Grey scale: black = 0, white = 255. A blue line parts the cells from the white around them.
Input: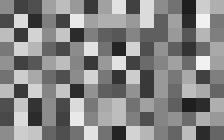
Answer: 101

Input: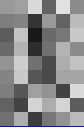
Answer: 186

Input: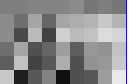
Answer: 234

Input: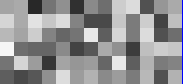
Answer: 178

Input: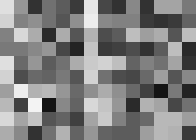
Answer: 58

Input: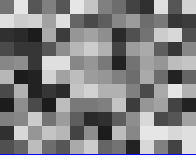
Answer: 223
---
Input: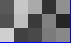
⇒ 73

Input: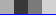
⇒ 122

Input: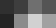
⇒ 209

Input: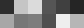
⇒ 125

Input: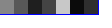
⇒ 31

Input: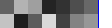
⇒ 92

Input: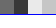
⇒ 234

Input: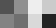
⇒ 217
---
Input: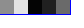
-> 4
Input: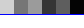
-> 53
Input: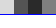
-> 84
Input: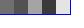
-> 164
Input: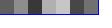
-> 198
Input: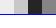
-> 200
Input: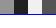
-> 32
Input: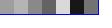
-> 217
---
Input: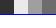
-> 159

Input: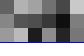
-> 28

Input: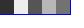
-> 85

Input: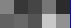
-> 84

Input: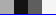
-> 94

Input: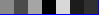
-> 165
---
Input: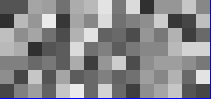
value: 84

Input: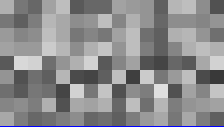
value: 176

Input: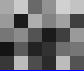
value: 168

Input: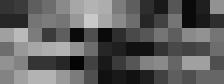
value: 52

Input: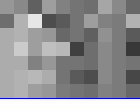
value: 151

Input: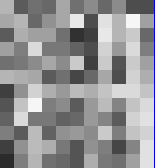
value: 181

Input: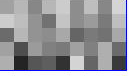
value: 161

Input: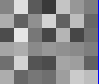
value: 132
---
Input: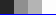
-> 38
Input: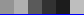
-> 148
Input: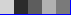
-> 212
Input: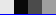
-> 232
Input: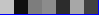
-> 197
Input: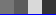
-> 118
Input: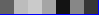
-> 98
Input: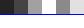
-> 36
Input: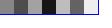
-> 134
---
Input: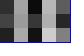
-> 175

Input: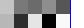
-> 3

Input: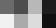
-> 220

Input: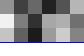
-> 175

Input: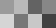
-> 200

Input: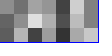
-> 188

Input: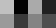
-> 132

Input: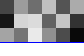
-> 198
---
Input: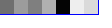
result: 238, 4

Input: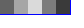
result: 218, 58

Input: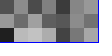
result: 194, 31

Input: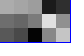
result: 224, 4

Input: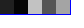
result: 194, 5

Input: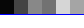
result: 214, 6

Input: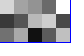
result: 255, 17

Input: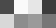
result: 250, 60
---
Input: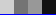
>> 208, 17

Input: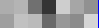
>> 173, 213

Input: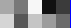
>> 168, 107

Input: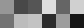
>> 150, 22

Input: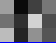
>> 159, 85

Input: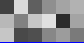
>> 65, 122

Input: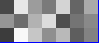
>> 72, 130

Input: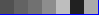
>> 81, 170

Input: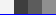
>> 243, 143
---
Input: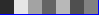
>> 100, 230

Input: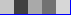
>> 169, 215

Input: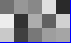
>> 173, 237

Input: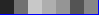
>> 174, 200

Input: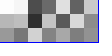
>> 196, 253

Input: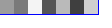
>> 85, 244

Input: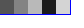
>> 185, 212
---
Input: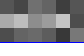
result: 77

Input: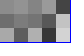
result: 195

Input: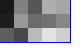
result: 134

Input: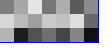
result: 104

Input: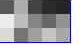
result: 146

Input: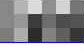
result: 83
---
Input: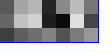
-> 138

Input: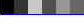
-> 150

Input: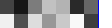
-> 179

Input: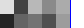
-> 171

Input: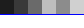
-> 140

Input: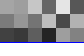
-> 229
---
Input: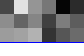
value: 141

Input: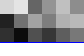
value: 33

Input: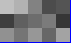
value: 62

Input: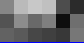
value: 83

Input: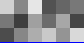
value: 120

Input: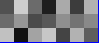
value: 107

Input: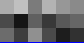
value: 74

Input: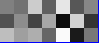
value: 81
